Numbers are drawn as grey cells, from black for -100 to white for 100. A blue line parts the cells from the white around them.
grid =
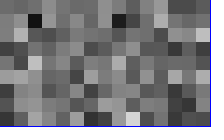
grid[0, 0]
-15
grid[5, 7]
-3
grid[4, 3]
-8
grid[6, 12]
-55
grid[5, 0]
22
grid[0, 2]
-13
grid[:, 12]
[-41, -9, 13, -56, -17, 31, -55, -49, -55]
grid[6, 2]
9
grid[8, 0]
-58
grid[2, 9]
-9
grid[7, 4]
-8
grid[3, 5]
10
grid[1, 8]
-78
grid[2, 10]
-13
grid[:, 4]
[-9, -13, -25, -3, 5, -16, -21, -8, -23]
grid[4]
[-8, -43, 50, -8, 5, -29, -1, -7, 35, -26, -5, -21, -17, -18, -35]
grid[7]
[-35, 11, 16, -3, -8, -33, -20, 22, 17, -27, -1, -5, -49, -58, 3]
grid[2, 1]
40
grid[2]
[-1, 40, -32, -39, -25, -4, -10, -14, -33, -9, -13, -40, 13, 7, 49]
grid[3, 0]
-49
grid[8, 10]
-39
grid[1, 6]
-20
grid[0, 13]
-41
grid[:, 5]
[-17, 7, -4, 10, -29, -46, 5, -33, 23]
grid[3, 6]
-40
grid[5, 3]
-20
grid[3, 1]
-38
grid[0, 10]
1
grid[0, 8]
-3
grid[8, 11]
-10
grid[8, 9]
66

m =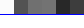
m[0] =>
97
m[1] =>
-35
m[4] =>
-69
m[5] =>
-52

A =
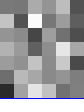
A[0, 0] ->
-5
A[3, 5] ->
31
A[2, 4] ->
-11
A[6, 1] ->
27
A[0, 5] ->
-36
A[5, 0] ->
-14
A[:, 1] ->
[-7, -36, 9, 21, 14, 45, 27]
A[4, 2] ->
53
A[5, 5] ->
-1
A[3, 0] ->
40
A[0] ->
[-5, -7, 34, 16, 48, -36]
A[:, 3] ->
[16, -7, 24, 11, 9, 8, 51]
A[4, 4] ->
58

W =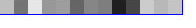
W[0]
50
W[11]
44
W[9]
-45
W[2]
81

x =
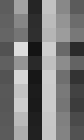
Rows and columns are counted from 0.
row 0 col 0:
-27
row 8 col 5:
-42
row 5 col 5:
-60
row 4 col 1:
17
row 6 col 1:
53
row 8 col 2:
-76
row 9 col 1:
36
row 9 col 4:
3
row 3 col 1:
73
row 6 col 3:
59
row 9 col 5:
-36
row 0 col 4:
7
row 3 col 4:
-18
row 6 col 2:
-78
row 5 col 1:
68
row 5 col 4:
-13
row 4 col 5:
-22
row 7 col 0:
-32
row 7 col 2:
-80

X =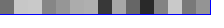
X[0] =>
-12
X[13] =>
-5
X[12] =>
58
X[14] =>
16

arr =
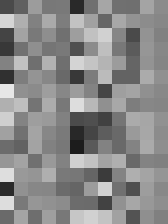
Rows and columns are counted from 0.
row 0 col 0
-42
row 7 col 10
6
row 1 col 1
37
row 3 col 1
-11
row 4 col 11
4
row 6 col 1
13
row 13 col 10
23
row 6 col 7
-46
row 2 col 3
11
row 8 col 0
62
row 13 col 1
14
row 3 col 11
6
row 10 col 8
-18
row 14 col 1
-5
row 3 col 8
-6
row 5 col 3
6
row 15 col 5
55
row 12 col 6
-21
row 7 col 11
4
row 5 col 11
13
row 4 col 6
54
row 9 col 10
31
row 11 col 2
-12
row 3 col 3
-8
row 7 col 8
32
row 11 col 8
37
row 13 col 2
6
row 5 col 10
34
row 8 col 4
1
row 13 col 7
64
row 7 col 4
-6
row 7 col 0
38
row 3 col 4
-5
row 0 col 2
22
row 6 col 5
22
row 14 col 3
14

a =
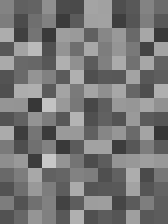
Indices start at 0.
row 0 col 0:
3
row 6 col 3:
-29
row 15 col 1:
-19
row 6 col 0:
-38
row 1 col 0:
-2
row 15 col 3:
0
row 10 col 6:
27
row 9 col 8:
18
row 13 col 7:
-31
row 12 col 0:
-18
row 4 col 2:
-19
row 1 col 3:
1
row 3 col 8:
17
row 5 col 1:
-17
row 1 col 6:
26
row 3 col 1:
28
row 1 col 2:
-13
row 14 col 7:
24
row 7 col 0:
17
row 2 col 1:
-50
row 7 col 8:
20
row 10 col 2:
-12
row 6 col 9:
-20
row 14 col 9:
-29
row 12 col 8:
-24
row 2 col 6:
-25
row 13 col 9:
28
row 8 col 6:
-37
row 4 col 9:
-11
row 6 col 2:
37
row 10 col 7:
27
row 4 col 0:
33
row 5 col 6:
-38
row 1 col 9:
-33
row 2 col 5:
21
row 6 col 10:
-39
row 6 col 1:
36
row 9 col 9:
-17
